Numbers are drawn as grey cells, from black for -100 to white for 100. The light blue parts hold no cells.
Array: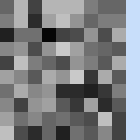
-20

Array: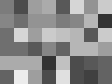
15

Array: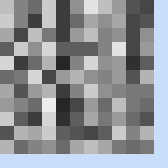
-35

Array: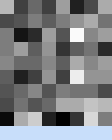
-42

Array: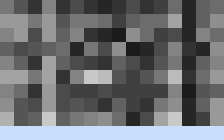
-24

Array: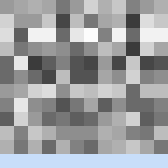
21

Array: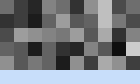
-41

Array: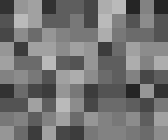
2
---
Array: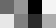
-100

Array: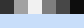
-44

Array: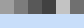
53

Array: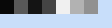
40

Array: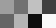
51

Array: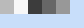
-19

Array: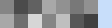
-6

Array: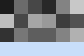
3

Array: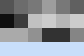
-6

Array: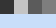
-29
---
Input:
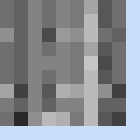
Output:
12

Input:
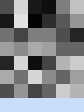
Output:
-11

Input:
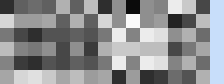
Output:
-6

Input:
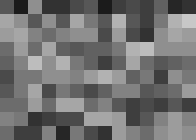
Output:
22

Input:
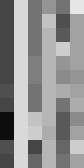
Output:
-46
